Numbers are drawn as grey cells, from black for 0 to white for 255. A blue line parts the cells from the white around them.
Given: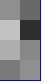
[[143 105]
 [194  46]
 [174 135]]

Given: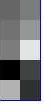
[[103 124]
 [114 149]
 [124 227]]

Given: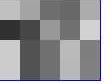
[[191 164]
 [ 49  71]
 [203  83]]

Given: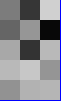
[[124  54]
 [101 150]
 [168  51]]

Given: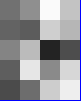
[[113 143]
 [ 99  92]
 [132 187]]

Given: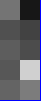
[[116  23]
 [ 80  66]
 [ 93  76]]

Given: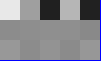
[[232 159]
 [140 142]
 [152 140]]
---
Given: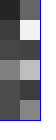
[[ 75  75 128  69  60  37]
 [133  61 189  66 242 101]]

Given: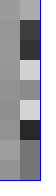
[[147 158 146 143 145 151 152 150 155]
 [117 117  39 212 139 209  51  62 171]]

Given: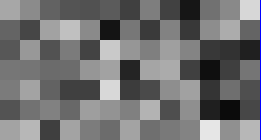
[[163  83 123 118  87 100 167]
 [183 114 163 117 152  70 139]
 [ 63 129  98 107  82 162  98]
 [163 104  64 108 123 192  84]
 [124 158  64 150  67 138  81]
 [108 147 216 162 201  20  91]
 [163 128  60  36 150 119  64]
 [111 179  74 165 127  58 126]
 [121  78 142 171 159 130  65]
 [131 143 161  64 132  56  22]
 [230  31  52  15  56 141 113]
 [144  11 111  63  50 172 137]
 [183  71  79 117  32 100 215]]

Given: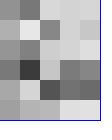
[[160 168 121 149 176 146]
 [180 213  59 129 231 120]
 [184  84 198 206 135 216]
 [223 114 123 212 211 211]
 [225 107 134 222 199 214]]

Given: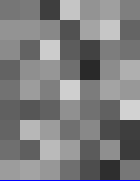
[[156 111 100  96 114  99 139 147 118]
 [163  95 183  86 156 143  99 147 122]
 [151 186 156  97 127 150 204 136  62]
 [111 157 112 144 207 111  92  81 197]
 [ 77  91 136 113 124  41  66 164 147]
 [ 46 143  74  97 163 140 125 198 159]
 [119  59  62 210 152 175 114 100 127]]

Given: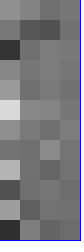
[[ 47 158  81 180 115 142 218 154 134  52 120 144]
 [127  95 112 113 111 122 136 111 118 112  87 132]
 [101 115 118 102 139 112 133 122 124 124  81 112]
 [108 113 110 115 116 125 119 114 118 120 114 119]]

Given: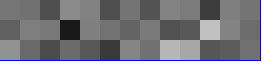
[[146  96 117]
 [105 126 113]
 [ 75 120  79]
 [107  25 139]
 [ 87 127 129]
 [ 57 114  78]
 [132 100 116]
 [113 122  83]
 [182  81 131]
 [167  88 123]
 [ 86 193  61]
 [ 92 131 127]
 [113 108 116]]

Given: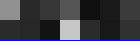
[[ 43 145]
 [ 39  41]
 [ 19  54]
 [198  84]
 [ 43  15]
 [ 24  26]
 [ 49  59]]
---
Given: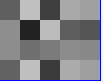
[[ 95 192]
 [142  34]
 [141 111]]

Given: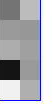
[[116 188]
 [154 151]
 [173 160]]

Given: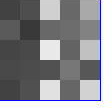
[[66 78]
 [90 57]
 [69 73]]

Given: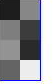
[[ 29 135]
 [126  60]
 [147  42]]

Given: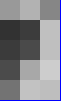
[[153 178]
 [ 50  60]
 [ 59  74]]

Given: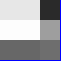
[[231 231]
 [253 253]
 [103 103]]

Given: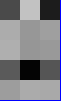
[[ 74 194]
 [172 151]
 [175 150]]

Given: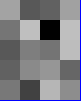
[[163  88]
 [117 191]
 [ 88 126]]
